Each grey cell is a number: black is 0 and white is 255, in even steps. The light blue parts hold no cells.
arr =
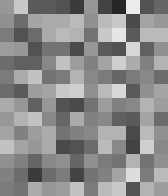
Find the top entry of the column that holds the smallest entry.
38
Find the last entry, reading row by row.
157
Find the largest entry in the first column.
194
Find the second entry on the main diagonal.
108
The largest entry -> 236
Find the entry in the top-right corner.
102
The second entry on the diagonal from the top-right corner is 164
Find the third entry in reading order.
90
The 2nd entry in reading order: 200
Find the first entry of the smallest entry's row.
151
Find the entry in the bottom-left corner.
123
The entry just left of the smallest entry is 67
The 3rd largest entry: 221
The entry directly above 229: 200
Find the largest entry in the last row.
200
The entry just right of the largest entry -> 82
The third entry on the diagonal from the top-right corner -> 90
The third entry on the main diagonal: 108
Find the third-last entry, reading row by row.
82
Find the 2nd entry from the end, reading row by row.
179

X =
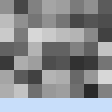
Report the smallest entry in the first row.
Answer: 71
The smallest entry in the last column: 65
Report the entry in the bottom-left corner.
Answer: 173
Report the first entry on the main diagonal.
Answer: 144
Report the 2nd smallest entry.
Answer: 49
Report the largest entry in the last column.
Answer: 215
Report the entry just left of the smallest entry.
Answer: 111
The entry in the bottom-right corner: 129
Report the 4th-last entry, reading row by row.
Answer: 158
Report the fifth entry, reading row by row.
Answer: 158
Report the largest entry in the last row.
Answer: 195
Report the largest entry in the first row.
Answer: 165
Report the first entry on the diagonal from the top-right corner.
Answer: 91

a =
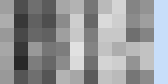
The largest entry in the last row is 194
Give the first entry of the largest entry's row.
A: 167
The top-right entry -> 147
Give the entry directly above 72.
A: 56
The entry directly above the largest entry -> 200
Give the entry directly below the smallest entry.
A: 85
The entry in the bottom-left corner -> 153
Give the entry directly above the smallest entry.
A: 56
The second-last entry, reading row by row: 118
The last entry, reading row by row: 139
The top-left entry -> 159
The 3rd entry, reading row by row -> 111
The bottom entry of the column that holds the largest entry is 167
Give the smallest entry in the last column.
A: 132
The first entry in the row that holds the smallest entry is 159
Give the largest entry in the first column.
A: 173
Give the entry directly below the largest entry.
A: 218
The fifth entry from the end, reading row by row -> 91
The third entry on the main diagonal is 103
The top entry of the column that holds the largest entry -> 179

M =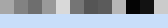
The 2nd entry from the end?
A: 18
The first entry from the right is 203
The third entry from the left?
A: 110
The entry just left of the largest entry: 153

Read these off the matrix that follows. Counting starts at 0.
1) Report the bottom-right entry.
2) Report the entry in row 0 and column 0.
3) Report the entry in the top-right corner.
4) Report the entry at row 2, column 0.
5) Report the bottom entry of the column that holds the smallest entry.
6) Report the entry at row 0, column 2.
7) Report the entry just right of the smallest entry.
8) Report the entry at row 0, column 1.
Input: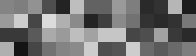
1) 126
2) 132
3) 28
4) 57
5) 20
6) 146
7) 70
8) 126

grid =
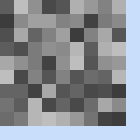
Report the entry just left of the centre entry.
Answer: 66
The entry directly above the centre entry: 138
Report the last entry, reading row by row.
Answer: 60
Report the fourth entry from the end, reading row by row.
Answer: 152
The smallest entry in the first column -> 60
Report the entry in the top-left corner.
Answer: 93
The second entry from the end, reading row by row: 66
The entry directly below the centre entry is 130
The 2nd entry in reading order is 190
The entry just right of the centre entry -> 190
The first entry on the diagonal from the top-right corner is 176
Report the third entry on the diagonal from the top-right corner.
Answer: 130
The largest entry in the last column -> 190
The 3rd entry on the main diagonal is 100
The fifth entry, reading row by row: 85
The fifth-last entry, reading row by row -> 176
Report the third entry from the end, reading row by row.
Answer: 115
